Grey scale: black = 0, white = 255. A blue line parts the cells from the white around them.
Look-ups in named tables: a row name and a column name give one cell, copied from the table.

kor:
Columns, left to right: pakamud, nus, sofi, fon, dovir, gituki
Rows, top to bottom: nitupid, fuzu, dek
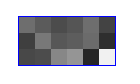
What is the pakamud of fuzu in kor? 63
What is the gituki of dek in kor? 241
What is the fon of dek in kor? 149
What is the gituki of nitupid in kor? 67
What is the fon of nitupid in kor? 85
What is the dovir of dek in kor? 38
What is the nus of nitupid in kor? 91
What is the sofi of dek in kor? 135
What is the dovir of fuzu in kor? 107
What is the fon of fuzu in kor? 93
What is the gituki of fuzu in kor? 46
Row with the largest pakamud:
nitupid

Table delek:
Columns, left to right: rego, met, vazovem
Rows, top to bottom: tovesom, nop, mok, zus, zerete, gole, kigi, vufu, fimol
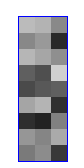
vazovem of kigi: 129
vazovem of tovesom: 137
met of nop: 153
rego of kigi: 46
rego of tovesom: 187
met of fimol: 140

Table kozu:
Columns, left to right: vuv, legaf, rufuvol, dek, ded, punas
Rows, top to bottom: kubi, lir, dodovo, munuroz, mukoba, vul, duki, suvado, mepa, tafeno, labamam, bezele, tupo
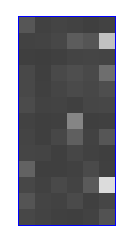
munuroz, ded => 73
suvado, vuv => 68
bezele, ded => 64
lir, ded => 85
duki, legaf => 63
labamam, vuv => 71
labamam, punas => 220
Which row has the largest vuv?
tafeno

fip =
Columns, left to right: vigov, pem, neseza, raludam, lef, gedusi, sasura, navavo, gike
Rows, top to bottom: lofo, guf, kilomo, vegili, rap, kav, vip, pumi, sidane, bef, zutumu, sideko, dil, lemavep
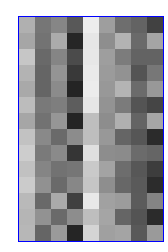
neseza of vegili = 148
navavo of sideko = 91
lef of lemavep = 212
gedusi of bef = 163
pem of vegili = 101
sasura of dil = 101
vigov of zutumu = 203
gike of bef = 61
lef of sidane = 223
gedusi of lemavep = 160
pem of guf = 115
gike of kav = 69

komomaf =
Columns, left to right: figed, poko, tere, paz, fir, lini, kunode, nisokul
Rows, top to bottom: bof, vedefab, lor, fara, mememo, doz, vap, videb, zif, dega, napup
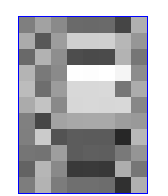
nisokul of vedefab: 150
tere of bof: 138
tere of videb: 83
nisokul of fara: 141
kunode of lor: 179
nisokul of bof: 176
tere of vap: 163
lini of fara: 255
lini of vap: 169
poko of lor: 178
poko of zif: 115
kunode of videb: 39
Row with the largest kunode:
fara

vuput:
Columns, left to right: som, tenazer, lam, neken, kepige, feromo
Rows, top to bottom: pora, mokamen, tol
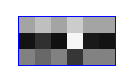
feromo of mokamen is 19
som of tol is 129
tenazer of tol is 104
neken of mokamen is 246
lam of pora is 164
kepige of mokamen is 25
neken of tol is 54
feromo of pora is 164
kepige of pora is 164
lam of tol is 129
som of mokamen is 19
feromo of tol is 130
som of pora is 164
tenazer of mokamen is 48
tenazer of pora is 191
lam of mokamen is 17
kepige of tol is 130
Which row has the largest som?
pora

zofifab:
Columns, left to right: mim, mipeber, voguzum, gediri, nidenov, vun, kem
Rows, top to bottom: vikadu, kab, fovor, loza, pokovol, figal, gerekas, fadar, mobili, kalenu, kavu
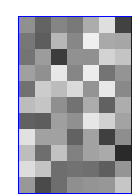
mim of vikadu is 144
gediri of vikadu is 121
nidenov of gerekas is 230
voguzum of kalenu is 110
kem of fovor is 196
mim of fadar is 225
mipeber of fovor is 156
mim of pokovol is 113
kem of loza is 148
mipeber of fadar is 161
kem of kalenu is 149

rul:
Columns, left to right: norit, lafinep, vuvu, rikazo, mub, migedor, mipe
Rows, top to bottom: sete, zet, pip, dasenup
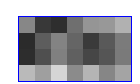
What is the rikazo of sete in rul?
111
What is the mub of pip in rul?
70
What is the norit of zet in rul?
43
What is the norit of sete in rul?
135
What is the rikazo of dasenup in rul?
139
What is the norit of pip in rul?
45
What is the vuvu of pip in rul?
128
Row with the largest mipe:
sete

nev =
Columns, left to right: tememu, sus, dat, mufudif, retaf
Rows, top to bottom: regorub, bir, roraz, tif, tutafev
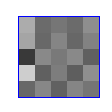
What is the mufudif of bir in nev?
103
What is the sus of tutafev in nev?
135
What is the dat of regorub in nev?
118
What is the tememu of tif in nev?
206
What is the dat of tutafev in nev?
97
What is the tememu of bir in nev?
165
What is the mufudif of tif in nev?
94
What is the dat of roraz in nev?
121
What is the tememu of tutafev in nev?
104
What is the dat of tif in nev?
125
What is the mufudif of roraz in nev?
137
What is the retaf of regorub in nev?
142
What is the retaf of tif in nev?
143
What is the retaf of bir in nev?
130
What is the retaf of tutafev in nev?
117
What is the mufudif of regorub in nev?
107

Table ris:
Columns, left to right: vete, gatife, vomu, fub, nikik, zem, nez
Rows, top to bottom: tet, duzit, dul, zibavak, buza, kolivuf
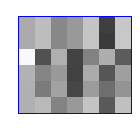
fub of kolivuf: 153
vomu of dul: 175
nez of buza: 148
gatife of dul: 81
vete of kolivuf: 176
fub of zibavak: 65
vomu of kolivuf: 131
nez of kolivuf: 192
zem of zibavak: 86
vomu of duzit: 136
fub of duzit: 153
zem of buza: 110

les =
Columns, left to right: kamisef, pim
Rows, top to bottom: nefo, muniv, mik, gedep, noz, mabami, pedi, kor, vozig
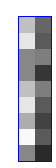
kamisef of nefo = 192
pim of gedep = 54
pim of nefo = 102
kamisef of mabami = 230
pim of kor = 90
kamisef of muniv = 230
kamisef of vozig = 135
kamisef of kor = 249
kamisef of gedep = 135
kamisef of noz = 192
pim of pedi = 66
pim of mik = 126
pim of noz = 126
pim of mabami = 90
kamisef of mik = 135

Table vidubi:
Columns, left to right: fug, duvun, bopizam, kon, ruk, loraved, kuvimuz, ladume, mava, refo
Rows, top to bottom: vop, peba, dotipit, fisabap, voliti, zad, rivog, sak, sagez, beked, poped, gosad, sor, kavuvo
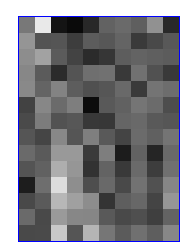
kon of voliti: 93
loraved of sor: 89
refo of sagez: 105
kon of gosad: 160
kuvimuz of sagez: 28
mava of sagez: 37
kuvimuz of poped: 73
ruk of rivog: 56
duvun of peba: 83
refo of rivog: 86
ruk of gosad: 141
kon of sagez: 153
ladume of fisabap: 113
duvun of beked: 97
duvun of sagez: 90
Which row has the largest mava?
vop

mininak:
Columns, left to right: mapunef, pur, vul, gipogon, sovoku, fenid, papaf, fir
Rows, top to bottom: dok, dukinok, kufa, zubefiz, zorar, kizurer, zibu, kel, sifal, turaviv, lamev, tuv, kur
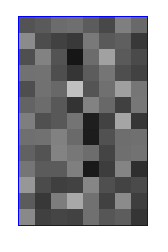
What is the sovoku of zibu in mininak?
30
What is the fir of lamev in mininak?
74
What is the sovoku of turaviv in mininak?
25
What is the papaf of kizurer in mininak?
64
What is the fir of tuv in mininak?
62
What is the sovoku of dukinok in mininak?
121
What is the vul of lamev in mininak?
63
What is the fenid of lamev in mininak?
79
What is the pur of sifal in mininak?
83
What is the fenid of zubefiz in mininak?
117
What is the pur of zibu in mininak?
80
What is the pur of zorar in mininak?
113
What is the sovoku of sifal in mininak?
109
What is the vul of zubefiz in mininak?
78
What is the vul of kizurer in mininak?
88
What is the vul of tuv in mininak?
125
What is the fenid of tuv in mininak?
65
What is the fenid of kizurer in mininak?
104

